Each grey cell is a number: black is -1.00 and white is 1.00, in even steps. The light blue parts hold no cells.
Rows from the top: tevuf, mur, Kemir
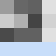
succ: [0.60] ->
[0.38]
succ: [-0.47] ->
[0.65]
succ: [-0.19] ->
[-0.24]
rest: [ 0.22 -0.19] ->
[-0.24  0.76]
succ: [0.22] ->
[-0.19]
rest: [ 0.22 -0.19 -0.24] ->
[0.76]
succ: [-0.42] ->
[-0.24]

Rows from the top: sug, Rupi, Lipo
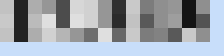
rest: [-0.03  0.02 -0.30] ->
[0.58 0.12]
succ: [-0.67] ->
[0.52]
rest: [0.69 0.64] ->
[ 0.18 -0.62  0.58 -0.03  0.12  0.18 -0.84  0.12]
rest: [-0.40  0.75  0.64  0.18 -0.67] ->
[ 0.52 -0.30  0.12  0.24 -0.84 -0.35]
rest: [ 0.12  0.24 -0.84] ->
[-0.35]
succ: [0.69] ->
[0.64]

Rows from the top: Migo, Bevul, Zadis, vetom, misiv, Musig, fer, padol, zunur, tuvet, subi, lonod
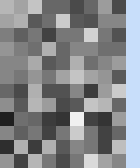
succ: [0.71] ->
[0.28]
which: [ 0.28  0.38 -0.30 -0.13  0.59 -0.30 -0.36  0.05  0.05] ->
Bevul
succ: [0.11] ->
[-0.30]
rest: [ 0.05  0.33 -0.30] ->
[-0.19  0.38 -0.13  0.05  0.22]
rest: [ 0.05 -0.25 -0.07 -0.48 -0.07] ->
[ 0.59 -0.07 -0.48 -0.19]
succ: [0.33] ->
[-0.30]
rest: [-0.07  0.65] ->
[-0.07 -0.36]

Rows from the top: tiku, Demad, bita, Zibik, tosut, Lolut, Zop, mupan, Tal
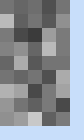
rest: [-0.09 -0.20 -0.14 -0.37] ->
[-0.09]
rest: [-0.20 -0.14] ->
[-0.37 -0.09]
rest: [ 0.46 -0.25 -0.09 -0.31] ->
[0.13]
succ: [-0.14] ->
[-0.37]
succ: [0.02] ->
[0.13]

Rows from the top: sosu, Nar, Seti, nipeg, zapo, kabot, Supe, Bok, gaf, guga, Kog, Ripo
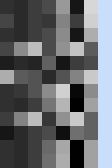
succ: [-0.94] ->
[0.09]
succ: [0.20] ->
[-0.83]

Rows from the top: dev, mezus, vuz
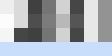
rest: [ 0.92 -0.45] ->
[-0.50 -0.08  0.65 -0.45  0.82  0.15]
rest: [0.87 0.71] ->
[-0.50 -0.08  0.65 -0.45  0.82  0.15]
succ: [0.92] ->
[-0.45]
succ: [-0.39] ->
[-0.03]

